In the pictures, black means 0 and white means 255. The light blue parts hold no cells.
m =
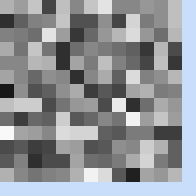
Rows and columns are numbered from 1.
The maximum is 249
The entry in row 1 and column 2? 157
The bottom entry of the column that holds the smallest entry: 177
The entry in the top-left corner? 177
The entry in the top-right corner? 191
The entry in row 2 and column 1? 47
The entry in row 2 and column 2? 96
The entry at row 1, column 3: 197
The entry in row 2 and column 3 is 129
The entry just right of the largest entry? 164
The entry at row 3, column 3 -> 110
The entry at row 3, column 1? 129
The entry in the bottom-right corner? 183
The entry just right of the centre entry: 88
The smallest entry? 24
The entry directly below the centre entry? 157
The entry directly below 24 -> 191
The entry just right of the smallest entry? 143
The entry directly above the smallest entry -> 164

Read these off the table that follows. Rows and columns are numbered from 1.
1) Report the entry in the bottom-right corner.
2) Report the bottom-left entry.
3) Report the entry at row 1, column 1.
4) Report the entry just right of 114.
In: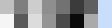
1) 170
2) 245
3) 192
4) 59

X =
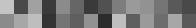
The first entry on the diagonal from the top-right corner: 73
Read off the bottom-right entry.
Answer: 89
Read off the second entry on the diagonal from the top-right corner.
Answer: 167
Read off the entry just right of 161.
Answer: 58
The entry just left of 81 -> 58
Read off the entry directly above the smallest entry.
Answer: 81
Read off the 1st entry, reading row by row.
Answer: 196
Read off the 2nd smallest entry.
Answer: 51

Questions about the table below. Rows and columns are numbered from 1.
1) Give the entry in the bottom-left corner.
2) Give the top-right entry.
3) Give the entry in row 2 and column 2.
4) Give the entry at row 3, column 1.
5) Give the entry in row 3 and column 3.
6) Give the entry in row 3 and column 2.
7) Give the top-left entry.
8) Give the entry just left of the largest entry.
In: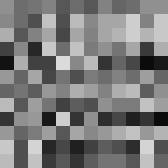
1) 187
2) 144
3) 109
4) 174
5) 130
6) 87
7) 144
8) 65

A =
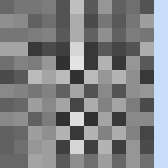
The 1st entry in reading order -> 103
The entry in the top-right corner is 83
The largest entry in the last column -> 172
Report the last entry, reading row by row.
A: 111
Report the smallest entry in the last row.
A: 89
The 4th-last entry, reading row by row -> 158
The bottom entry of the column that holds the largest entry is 143
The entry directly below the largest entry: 49
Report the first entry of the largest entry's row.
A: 111
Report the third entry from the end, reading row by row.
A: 103
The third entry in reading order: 118
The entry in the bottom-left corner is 103
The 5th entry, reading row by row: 83
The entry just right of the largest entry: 56
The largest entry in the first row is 192
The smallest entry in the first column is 75
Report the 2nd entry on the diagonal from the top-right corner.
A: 118
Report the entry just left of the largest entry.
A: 49
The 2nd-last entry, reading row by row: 150
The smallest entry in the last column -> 56
